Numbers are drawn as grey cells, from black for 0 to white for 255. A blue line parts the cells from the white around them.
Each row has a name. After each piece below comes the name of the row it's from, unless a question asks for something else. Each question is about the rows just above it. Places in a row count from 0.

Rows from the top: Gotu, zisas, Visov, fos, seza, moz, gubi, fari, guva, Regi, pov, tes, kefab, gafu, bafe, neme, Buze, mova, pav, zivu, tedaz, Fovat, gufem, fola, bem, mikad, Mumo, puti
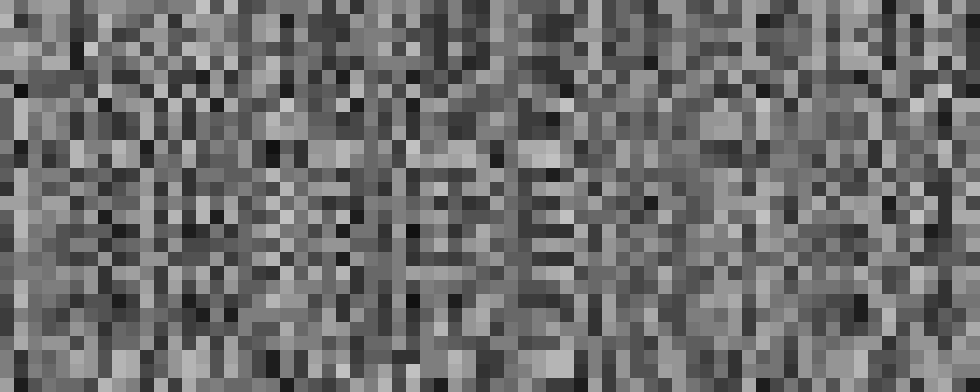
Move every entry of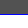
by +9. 91; 91
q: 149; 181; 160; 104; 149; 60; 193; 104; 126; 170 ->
pov
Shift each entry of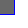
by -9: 95
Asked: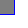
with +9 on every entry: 135
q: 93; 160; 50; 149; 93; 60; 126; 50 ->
gufem
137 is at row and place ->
Regi, 12
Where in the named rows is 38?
seza, 33

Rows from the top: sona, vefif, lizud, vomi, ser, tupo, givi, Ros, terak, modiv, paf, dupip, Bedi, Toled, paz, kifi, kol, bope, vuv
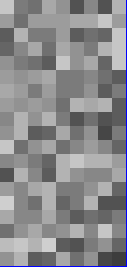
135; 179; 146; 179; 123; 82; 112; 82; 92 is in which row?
terak
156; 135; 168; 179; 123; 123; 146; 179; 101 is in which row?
Toled
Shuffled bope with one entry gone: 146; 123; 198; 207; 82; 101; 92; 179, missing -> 188
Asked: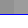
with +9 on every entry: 155; 165
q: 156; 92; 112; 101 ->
lizud

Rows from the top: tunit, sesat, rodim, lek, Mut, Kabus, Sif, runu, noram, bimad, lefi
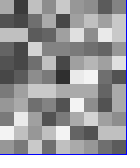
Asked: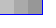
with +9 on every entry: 201; 179; 160
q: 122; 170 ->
noram
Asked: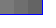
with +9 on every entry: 131; 120; 109
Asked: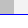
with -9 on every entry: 183; 234
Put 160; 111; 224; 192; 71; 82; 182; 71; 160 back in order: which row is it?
Mut
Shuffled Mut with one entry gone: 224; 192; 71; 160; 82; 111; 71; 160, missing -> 182

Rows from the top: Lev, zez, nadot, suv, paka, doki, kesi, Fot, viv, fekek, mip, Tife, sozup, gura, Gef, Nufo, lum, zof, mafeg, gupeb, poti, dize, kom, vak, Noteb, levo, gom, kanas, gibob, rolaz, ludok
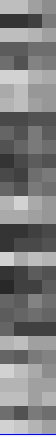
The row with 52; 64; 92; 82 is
gupeb
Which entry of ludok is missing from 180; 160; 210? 200

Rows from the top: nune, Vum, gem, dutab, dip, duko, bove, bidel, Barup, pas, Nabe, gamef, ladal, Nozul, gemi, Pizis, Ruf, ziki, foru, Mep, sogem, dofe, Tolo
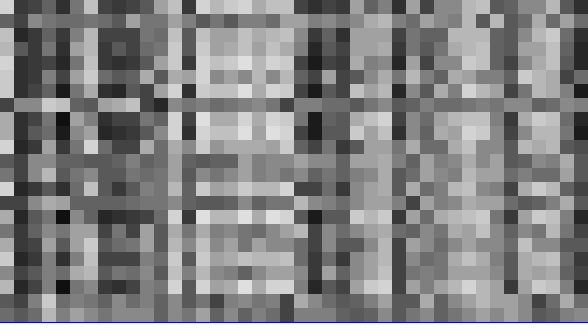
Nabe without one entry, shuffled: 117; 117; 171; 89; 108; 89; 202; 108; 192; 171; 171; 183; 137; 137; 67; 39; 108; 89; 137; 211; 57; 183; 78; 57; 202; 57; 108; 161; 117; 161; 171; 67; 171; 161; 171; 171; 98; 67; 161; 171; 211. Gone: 149
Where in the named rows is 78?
Nabe, 41
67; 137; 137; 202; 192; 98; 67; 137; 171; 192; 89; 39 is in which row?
dip

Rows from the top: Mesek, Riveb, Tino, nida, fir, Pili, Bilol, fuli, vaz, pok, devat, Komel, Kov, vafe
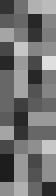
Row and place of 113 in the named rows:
Mesek, 1
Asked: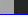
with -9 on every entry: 156; 30
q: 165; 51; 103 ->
pok
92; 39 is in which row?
vaz
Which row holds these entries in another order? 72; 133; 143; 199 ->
nida

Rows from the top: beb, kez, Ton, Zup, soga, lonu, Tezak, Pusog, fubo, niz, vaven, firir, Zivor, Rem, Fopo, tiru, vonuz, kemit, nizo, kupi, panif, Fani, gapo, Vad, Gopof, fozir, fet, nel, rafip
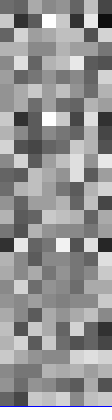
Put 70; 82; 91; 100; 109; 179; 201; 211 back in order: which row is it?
Gopof
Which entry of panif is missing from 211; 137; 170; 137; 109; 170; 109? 147
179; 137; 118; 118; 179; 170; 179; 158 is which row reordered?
fet
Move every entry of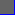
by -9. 91
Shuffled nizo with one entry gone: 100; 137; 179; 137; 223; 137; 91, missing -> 118
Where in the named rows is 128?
Fani, 4
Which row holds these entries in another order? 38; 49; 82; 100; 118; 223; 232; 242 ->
kemit

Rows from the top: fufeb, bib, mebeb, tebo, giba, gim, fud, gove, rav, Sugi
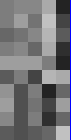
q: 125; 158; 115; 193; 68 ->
bib
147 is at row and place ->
fud, 0

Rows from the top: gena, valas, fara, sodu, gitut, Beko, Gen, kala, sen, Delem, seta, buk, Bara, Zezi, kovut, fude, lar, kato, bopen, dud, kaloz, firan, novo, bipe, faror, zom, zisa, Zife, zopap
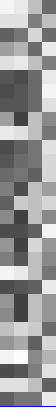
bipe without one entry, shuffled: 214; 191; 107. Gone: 202
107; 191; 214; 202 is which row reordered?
bipe

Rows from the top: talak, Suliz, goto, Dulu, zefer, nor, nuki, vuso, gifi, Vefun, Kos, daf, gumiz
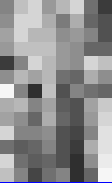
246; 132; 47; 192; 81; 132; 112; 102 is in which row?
nuki
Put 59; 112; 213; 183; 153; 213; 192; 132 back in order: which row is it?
talak
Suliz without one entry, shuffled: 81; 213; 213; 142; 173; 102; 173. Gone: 123
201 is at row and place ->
vuso, 7
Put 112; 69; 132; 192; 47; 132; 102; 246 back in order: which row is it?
gumiz
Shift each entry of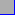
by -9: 164

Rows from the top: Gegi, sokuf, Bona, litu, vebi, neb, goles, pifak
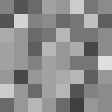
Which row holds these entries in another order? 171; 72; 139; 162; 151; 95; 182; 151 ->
litu
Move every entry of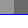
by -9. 142; 97

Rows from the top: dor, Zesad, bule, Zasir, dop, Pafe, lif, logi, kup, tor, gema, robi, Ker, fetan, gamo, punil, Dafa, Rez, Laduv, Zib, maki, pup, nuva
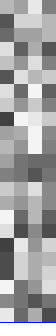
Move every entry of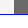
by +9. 253; 115
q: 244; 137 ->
tor
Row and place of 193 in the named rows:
dop, 0

